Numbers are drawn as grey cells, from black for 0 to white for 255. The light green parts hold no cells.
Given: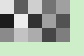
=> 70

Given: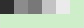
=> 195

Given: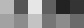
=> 140

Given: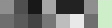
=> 232

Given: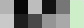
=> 149

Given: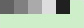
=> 221
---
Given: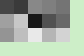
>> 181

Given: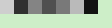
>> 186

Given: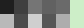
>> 86

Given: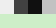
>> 16

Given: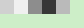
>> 55

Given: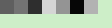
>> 6

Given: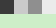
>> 143
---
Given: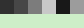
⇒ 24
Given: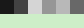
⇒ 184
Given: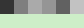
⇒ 97
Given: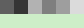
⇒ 158
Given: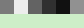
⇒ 17
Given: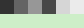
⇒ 214
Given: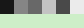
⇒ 73
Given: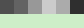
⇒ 171
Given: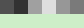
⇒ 151
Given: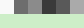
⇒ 89
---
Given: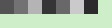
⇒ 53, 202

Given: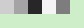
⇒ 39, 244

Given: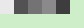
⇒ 115, 233

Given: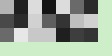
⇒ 95, 231

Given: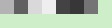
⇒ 238, 238

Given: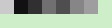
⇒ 112, 202
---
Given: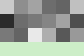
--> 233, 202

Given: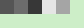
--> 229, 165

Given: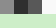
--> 249, 140

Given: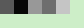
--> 197, 152

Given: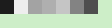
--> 238, 197

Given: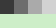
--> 210, 170

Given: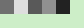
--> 222, 144

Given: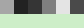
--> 228, 166

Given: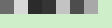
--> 216, 195

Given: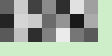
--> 235, 225
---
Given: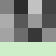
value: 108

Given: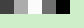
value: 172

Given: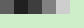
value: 32

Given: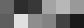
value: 224

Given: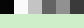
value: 250

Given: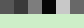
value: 58

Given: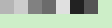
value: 204

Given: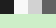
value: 248

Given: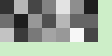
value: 59
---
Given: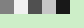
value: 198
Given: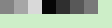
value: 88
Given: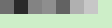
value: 176
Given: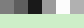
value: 252
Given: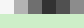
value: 80
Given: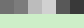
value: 88
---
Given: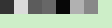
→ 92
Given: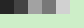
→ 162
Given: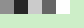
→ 203
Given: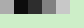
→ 45
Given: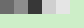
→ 55
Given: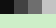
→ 110
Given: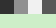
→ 241
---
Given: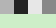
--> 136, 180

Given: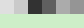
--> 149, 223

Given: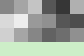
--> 176, 208

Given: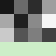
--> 158, 202

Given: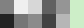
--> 149, 35

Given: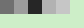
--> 198, 112

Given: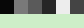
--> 68, 7

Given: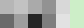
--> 216, 106

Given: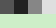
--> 223, 84

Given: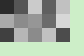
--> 193, 64
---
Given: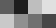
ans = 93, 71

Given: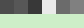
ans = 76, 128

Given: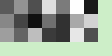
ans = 90, 79

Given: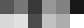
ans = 87, 255

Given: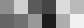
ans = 142, 241

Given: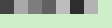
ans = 67, 179

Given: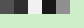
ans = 81, 143
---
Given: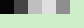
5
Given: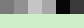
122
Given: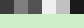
59
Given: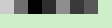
205
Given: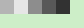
180
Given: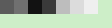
91
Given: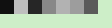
16
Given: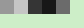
152
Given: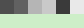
78
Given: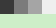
57
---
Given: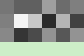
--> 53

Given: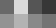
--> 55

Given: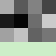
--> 203

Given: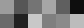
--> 33

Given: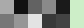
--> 119

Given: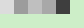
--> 220

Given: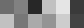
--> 119

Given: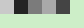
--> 201

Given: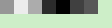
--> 172

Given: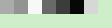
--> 248
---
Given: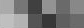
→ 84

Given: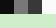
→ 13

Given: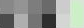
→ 175

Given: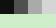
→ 15

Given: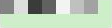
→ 97

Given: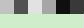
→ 226

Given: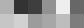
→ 156
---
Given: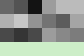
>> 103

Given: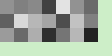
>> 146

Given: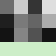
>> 110

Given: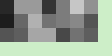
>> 40

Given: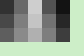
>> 50

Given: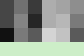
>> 70

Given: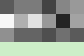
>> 90
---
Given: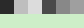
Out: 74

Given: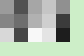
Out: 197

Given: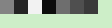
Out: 13

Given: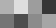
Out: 54

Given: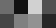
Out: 81

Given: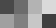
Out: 218
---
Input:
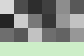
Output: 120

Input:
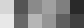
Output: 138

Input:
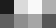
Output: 249

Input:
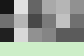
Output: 72

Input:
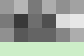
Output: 110

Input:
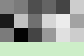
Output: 112

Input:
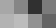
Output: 48

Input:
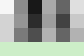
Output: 44
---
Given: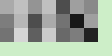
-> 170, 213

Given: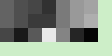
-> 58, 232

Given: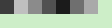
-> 81, 191

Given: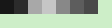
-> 198, 198

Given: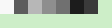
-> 142, 248

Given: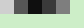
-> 15, 207
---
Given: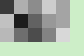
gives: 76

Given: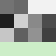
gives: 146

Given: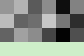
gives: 140

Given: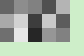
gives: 38

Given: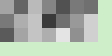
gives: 196

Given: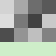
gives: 191

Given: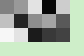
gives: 27

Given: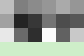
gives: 46
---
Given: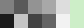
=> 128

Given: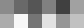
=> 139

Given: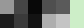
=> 152

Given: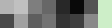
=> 180

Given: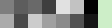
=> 126

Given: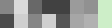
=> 134
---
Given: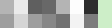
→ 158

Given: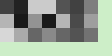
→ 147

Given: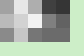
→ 242

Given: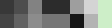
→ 140

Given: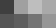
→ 116

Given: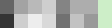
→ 237

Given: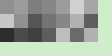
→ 85
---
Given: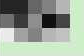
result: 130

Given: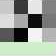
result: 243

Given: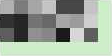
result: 144

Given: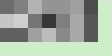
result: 159

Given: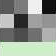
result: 112

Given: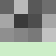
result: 121

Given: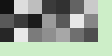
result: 123

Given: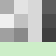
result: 216

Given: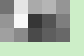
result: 74

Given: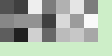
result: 208
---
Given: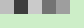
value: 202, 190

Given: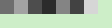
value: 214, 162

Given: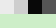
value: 235, 206

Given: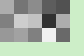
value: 240, 205

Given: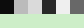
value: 239, 218

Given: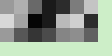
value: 216, 207

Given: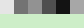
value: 229, 167

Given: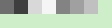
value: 245, 216
